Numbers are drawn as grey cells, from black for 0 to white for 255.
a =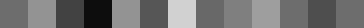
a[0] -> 109
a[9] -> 158
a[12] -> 109
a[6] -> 209

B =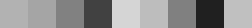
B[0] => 178
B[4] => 213
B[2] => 129
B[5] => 189

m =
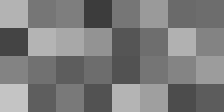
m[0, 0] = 179
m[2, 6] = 132
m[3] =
[196, 94, 121, 82, 180, 159, 76, 92]
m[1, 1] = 180
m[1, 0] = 68
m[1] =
[68, 180, 168, 147, 85, 110, 177, 131]
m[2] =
[131, 113, 93, 109, 82, 117, 132, 156]
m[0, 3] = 60

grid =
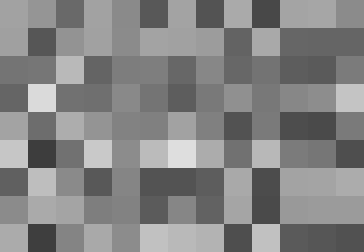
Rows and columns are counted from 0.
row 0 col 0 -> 162
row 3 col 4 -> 137
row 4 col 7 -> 128
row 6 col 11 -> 164
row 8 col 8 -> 78
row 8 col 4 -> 140
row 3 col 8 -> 144
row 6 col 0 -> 96
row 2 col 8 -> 103
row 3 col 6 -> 93
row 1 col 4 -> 139
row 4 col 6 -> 162
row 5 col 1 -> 61
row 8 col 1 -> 62
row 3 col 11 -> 141
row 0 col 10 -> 164
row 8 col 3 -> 169
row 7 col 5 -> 91
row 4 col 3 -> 148
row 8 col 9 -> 193
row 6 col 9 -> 76
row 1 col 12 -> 101
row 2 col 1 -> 118
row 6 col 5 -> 83
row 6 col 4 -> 133
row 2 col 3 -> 100
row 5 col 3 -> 201
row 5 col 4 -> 140
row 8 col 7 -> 179
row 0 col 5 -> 88
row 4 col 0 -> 163
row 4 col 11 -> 74
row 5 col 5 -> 187
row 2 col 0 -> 116
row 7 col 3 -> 126
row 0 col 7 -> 83

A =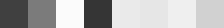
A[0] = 64
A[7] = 209
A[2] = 251
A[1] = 123

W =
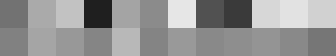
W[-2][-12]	114
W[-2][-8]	164
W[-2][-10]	194
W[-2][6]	230
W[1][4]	184
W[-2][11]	209
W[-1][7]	137
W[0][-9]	31

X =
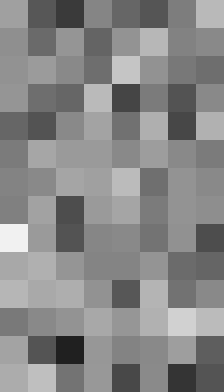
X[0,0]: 160
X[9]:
[168, 176, 149, 132, 132, 148, 107, 101]
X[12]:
[163, 84, 32, 151, 131, 137, 158, 94]
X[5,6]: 137
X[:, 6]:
[125, 130, 120, 83, 71, 137, 147, 147, 145, 107, 114, 209, 158, 52]
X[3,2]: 102
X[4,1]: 83
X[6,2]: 165
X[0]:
[160, 87, 58, 133, 102, 85, 125, 185]
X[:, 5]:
[85, 183, 146, 123, 175, 157, 111, 123, 115, 148, 180, 177, 137, 138]
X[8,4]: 137
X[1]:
[143, 106, 149, 100, 147, 183, 130, 137]
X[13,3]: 152
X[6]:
[131, 137, 165, 160, 187, 111, 147, 137]
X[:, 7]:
[185, 137, 110, 137, 177, 123, 137, 142, 77, 101, 137, 187, 94, 84]
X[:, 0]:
[160, 143, 146, 149, 102, 123, 131, 128, 241, 168, 182, 121, 163, 172]
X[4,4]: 113
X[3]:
[149, 110, 102, 186, 69, 123, 83, 137]
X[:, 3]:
[133, 100, 110, 186, 163, 154, 160, 154, 134, 132, 146, 168, 151, 152]
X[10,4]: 87

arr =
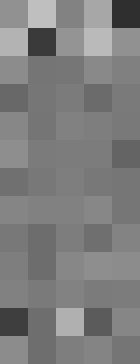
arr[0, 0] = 145
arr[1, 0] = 179
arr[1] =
[179, 58, 148, 186, 145]
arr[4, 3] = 126
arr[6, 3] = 120
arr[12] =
[140, 110, 126, 132, 117]
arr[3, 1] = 118
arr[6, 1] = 120
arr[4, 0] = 135
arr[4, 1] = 117
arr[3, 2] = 123
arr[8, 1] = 109
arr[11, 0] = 62
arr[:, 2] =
[130, 148, 118, 123, 129, 124, 126, 129, 125, 135, 130, 176, 126]
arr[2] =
[140, 117, 118, 137, 128]
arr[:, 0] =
[145, 179, 140, 104, 135, 142, 112, 133, 120, 126, 129, 62, 140]
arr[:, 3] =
[167, 186, 137, 107, 126, 124, 120, 135, 111, 142, 123, 91, 132]

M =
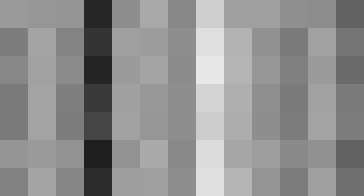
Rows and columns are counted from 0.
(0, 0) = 154
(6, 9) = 148
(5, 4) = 146
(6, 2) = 134
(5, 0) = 149
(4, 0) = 122
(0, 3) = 38
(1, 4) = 159
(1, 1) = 164
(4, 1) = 163
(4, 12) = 125
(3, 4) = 160
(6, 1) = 164
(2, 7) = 232
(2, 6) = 140
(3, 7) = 212
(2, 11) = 155
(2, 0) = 135
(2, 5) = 164
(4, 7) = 204
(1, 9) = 145
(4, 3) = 69
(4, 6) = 142
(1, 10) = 123
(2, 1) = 161
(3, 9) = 143
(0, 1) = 150

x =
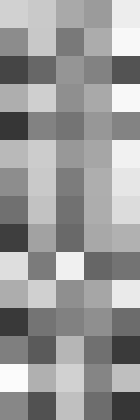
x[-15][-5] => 209
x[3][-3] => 143
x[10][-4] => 208
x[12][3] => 112
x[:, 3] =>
[155, 172, 130, 169, 151, 166, 174, 173, 168, 102, 166, 143, 112, 133, 109]
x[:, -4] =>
[201, 200, 103, 207, 130, 204, 201, 194, 162, 123, 208, 116, 90, 176, 81]
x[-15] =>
[209, 201, 169, 155, 237]
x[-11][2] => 116
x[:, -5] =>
[209, 140, 69, 174, 54, 185, 141, 112, 62, 222, 173, 57, 127, 251, 135]
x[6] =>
[141, 201, 124, 174, 230]
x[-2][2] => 209
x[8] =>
[62, 162, 105, 168, 177]
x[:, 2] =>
[169, 121, 149, 143, 116, 152, 124, 113, 105, 240, 143, 129, 182, 209, 192]

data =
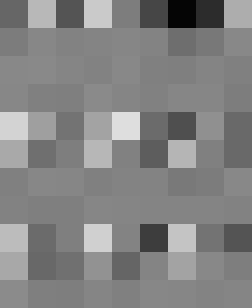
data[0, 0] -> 102
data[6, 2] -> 134
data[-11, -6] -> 202
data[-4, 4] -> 133
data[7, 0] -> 130
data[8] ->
[188, 107, 127, 208, 131, 61, 196, 115, 84]
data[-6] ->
[169, 111, 126, 183, 129, 93, 181, 128, 105]
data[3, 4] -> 133
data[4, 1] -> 159
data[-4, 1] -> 127
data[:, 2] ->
[84, 130, 133, 127, 115, 126, 134, 127, 127, 112, 126]
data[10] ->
[139, 127, 126, 133, 128, 135, 134, 131, 133]
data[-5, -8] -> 135
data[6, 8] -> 136
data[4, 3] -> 163
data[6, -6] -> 128
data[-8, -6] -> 138
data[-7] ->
[211, 159, 115, 163, 222, 107, 79, 144, 105]
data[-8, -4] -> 129
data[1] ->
[124, 135, 130, 132, 134, 131, 110, 120, 136]
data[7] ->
[130, 127, 127, 134, 133, 132, 132, 132, 130]
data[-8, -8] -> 128
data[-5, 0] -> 128
